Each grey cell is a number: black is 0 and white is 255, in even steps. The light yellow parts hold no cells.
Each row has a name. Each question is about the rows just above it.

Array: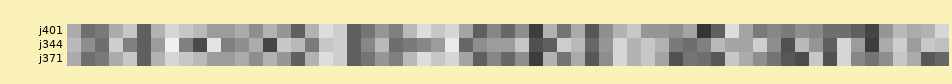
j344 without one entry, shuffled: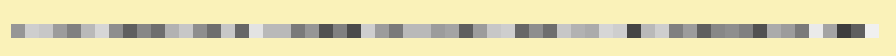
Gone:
[191]
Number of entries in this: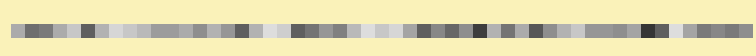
53

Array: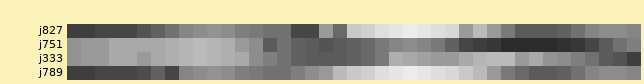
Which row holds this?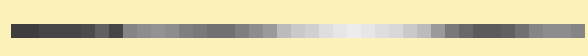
j789
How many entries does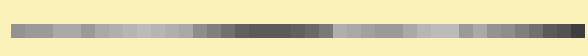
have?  41
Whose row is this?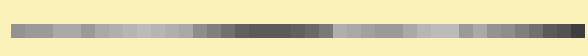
j333
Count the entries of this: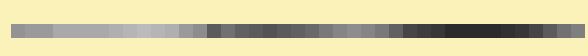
41
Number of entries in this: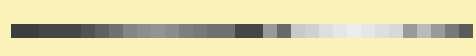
33
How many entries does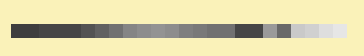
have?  24

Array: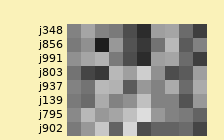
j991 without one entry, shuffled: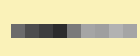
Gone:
[144]
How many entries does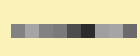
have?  9
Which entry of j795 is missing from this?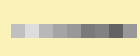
[137]
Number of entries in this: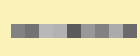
9
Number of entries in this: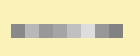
8

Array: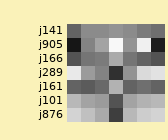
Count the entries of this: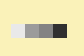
4
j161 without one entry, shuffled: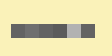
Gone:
[105]
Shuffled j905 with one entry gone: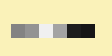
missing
[248]

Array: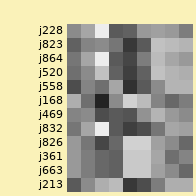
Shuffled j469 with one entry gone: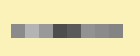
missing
[84]
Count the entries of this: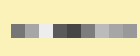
9
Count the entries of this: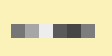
6
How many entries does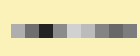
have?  9
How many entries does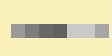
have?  7
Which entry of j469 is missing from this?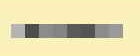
[146]
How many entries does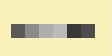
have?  6

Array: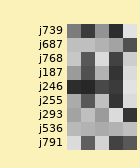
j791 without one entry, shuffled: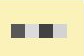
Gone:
[95]
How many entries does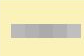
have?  5
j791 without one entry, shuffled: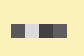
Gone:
[211]
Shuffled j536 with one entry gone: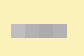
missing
[185]
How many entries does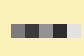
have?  5

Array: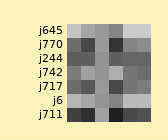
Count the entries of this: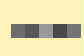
5
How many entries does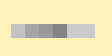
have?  6

